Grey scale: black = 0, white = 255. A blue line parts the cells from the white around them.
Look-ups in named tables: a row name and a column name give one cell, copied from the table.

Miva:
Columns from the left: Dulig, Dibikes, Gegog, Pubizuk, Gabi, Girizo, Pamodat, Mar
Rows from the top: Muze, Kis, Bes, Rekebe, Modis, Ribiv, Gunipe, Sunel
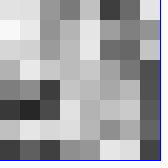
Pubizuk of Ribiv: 225
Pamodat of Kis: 128
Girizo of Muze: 62
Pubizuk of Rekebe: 187
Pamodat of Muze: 106
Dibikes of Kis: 233
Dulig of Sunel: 62
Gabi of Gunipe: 182
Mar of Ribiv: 89
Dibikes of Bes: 209

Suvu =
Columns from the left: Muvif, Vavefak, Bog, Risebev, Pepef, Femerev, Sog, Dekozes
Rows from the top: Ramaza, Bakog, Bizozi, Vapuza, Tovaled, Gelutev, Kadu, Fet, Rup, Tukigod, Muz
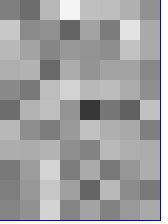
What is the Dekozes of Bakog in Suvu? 169
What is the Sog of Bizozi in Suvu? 194
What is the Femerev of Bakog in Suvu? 124
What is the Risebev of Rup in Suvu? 125
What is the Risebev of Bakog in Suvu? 100
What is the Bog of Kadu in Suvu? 125
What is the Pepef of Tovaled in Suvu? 184
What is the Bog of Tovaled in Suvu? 189
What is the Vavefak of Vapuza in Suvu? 178
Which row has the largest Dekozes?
Gelutev

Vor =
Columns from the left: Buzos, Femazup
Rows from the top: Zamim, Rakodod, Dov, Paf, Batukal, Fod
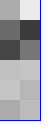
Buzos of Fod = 171
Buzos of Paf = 193
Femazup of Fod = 188
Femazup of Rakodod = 59
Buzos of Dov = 69
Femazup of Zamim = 234

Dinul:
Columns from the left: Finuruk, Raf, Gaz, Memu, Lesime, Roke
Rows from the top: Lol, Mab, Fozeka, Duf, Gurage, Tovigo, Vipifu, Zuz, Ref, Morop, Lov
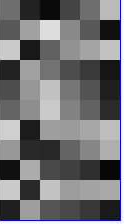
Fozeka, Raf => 24
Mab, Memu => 137
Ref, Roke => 7
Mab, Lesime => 88
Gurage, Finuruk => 77
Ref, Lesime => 47
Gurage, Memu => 118
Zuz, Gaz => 39
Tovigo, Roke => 42
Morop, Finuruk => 202

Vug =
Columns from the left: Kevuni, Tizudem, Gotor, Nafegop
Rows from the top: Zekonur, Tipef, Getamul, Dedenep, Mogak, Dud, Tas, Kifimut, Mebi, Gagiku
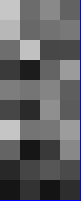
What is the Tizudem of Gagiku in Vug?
50
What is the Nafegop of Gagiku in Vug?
45
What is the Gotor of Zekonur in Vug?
137
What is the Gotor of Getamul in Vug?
71
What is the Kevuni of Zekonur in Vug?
198
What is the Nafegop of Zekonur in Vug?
98
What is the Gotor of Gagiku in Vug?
20
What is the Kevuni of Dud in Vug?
70
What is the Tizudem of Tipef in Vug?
104
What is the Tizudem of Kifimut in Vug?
22
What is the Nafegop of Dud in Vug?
91
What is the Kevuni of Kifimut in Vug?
100
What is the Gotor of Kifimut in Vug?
57
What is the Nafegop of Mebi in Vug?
74

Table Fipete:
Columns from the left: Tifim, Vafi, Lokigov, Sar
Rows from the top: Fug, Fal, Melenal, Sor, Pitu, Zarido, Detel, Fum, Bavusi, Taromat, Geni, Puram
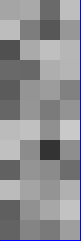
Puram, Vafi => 132
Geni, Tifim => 95
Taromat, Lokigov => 148
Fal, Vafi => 125
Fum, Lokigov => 51
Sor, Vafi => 104
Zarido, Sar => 147
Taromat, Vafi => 164
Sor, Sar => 181
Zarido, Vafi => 149
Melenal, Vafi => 170
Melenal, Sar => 182
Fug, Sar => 190
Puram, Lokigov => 122
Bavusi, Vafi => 148
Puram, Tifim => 99
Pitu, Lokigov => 156
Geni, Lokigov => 167

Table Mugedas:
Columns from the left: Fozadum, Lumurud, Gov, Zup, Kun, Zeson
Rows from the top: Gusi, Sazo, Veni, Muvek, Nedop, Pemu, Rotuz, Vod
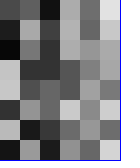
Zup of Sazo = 179
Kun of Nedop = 161
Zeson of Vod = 212
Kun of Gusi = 110
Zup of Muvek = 85
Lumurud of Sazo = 169
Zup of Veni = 173
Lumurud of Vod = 154
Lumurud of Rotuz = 25
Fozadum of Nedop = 199
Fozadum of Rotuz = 186
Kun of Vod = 103

